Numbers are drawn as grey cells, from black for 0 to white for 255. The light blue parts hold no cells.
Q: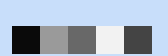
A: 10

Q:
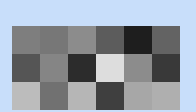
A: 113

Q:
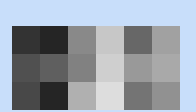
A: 37

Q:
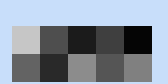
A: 99

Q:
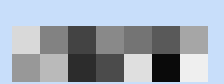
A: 44

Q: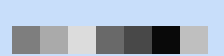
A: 220

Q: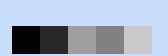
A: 3

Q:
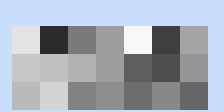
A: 130

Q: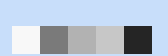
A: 248

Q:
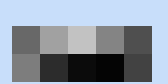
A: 125
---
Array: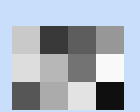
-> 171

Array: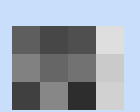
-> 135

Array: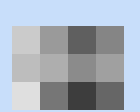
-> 118

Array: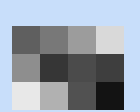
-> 177

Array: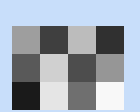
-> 229

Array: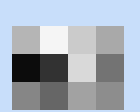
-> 102

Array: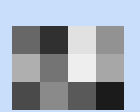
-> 138
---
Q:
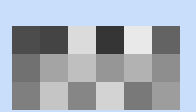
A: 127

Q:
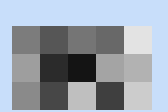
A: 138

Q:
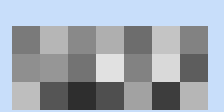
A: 190

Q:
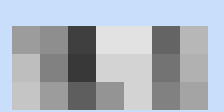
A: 197

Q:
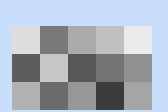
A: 177

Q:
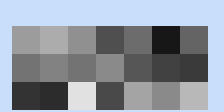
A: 51

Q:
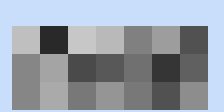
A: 134
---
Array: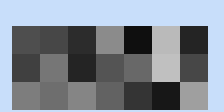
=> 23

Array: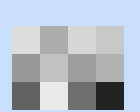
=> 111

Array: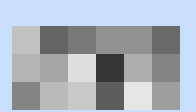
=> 229

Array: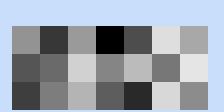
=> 216

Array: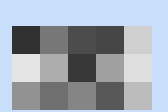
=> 88

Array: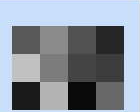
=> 10

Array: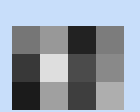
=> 62

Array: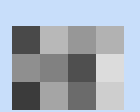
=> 107
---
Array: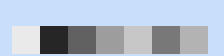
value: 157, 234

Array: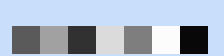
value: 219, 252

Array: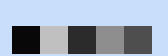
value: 43, 192

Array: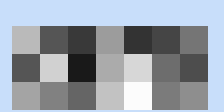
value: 171, 252

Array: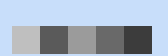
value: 155, 191

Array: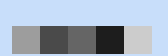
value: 101, 204

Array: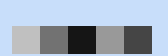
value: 21, 192
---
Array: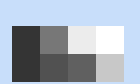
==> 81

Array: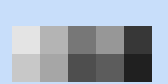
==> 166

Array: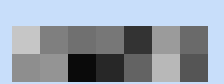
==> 148

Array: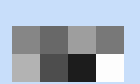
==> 77

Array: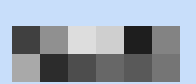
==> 44

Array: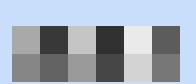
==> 99
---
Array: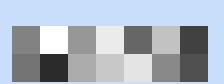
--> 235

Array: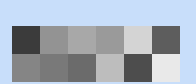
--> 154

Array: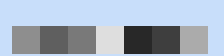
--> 222

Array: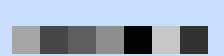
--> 142

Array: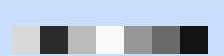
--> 249

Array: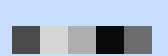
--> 10

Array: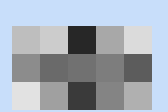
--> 168

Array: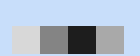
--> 169

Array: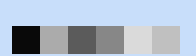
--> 135
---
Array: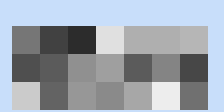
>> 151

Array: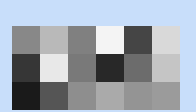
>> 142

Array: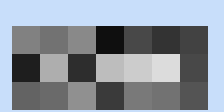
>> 144

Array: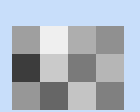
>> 196

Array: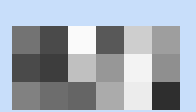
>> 101

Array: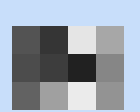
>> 235

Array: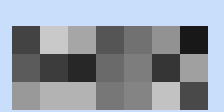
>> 179

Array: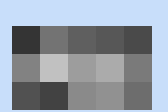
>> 138

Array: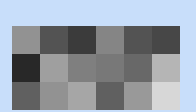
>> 166

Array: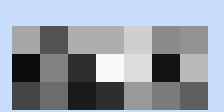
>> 26
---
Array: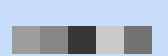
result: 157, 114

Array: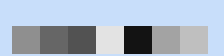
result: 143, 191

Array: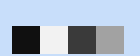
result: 16, 162

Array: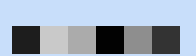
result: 29, 51

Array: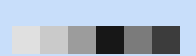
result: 224, 60

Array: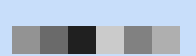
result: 147, 175

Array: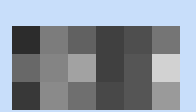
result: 44, 154

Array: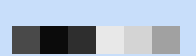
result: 73, 161

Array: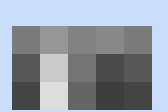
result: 123, 68
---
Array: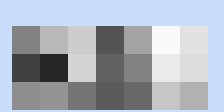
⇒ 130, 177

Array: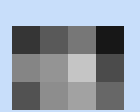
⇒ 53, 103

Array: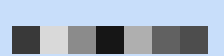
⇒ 57, 77

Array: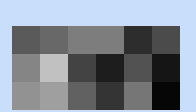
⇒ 90, 6

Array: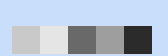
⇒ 201, 43

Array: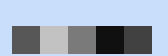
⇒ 87, 65
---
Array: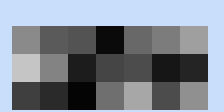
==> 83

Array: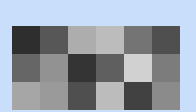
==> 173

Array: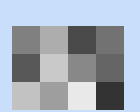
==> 74

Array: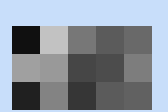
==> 119

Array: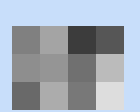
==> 60

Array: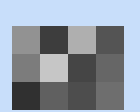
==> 175
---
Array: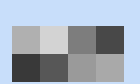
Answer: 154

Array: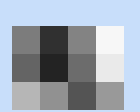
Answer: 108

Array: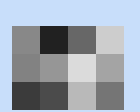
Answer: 219

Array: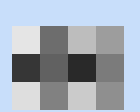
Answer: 41

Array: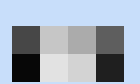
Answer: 211

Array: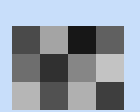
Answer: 134

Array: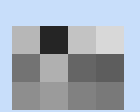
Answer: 101
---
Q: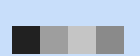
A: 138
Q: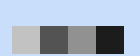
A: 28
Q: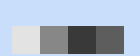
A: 93
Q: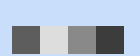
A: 60
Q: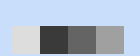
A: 160
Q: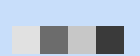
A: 58
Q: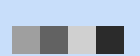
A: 43
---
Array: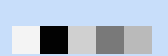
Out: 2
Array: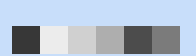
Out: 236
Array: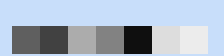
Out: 65
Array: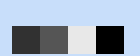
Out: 85
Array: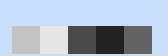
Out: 230
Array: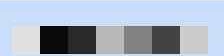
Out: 9
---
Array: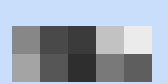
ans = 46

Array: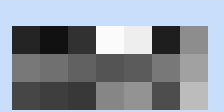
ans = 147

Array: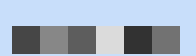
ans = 219

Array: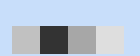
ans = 51

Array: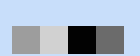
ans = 209

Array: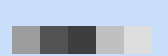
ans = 62

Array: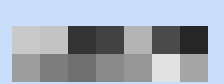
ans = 150
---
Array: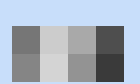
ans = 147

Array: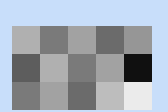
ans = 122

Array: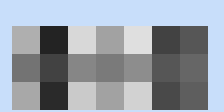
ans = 134

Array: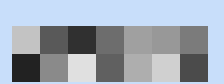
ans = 224

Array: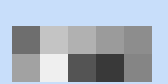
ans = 84

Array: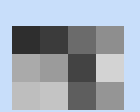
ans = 67
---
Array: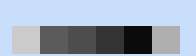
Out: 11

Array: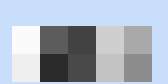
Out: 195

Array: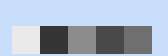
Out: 73

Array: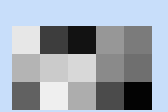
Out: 75

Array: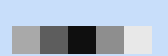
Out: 142

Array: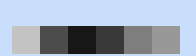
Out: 126
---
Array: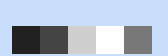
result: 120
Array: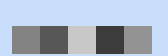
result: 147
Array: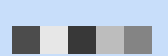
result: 132
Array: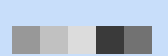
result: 114
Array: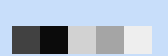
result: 238
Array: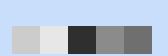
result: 111
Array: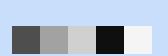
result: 245
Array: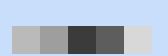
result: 216
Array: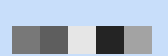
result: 163
